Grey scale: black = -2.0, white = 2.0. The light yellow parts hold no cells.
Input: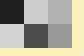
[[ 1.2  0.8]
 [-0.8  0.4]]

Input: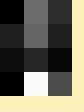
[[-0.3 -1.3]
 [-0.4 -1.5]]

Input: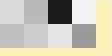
[[ 0.9 -1.6]
 [ 1.2  1.6]]

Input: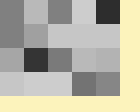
[[0.9 0.0]
 [0.5 1.1]]

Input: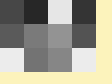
[[-1.4  1.6]
 [-0.1  0.3]]

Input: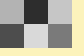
[[-1.3  1.1]
 [ 1.4 -0.1]]
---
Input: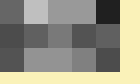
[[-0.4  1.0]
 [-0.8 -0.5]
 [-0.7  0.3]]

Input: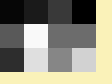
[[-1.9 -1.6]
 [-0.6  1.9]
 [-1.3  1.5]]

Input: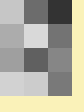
[[ 1.1 -0.3]
 [ 0.7  1.4]
 [ 0.5 -0.5]]

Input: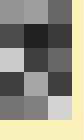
[[ 0.3  0.5]
 [-0.8 -1.5]
 [ 1.2 -1.0]]

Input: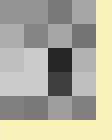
[[0.3 0.3]
 [0.7 0.1]
 [1.0 1.2]]

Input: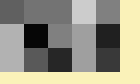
[[-0.5 -0.2]
 [ 0.8 -1.9]
 [ 0.8 -0.6]]

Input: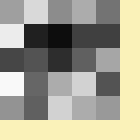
[[ 0.5  1.4]
 [ 1.7 -1.5]
 [-0.9 -0.7]]

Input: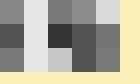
[[ 0.1  1.6]
 [-0.7  1.6]
 [-0.1  1.6]]

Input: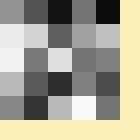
[[ 0.3 -0.7]
 [ 1.7  1.3]
 [ 1.8 -0.1]]
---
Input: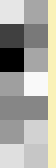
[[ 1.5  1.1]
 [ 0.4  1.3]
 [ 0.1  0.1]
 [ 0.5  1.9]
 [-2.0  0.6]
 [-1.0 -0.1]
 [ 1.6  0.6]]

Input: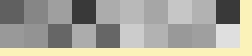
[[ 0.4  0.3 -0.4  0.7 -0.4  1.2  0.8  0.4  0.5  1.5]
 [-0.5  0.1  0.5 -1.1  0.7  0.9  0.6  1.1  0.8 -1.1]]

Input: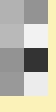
[[ 0.4  1.7]
 [ 0.3 -1.2]
 [ 0.9  1.8]
 [ 0.8  0.3]]

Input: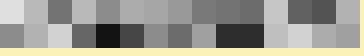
[[ 0.2  0.8  1.3 -0.4 -1.7 -0.9  0.2 -0.3  0.5 -1.3 -1.3  1.0  1.3  0.7
   0.5]
 [ 1.5  0.9 -0.2  0.9  0.2  0.7  0.6  0.4 -0.1 -0.2 -0.3  1.1 -0.5 -0.7
   0.8]]

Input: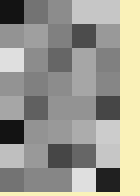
[[-0.2  0.1  0.1  1.5 -1.5]
 [ 1.0  0.4 -0.9 -0.4  1.1]
 [-1.7  0.3  0.4  0.7  1.2]
 [ 0.6 -0.5  0.3  0.3 -0.9]
 [ 0.3  0.0  0.2  0.6  0.1]
 [ 1.5  0.2 -0.4  0.6  0.0]
 [ 0.3  0.5  0.0 -0.8  0.4]
 [-1.7 -0.2  0.2  1.1  1.1]]

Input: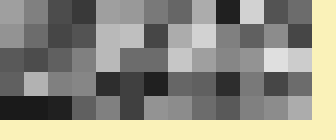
[[-1.6 -1.6 -1.5 -0.5  0.0 -1.0  0.3  0.2 -0.3 -0.6  0.0  0.2  0.7]
 [-0.5  0.8  0.0  0.1 -1.3 -1.0 -1.5 -0.4 -0.5 -1.3 -0.1 -0.9 -0.3]
 [-0.6 -0.8 -0.5  0.0  0.9 -0.3 -0.3  1.1  0.5  0.1  0.3  1.5  1.2]
 [ 0.3 -0.3 -0.9 -0.7  0.9  1.0 -0.9  0.7  1.3  0.0 -0.5  0.2 -0.9]
 [ 0.5  0.0 -0.8 -1.1  0.5  0.4 -0.1 -0.4  0.7 -1.5  1.3 -0.7 -0.3]]

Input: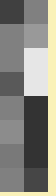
[[ 0.0 -0.9]
 [-0.1 -1.2]
 [ 0.2 -1.2]
 [ 0.0 -1.2]
 [-0.6  1.6]
 [ 0.0  1.6]
 [ 0.0  0.4]
 [-1.0  0.0]]

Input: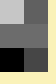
[[-2.0 -0.9]
 [-0.3 -0.3]
 [ 1.1 -0.5]]
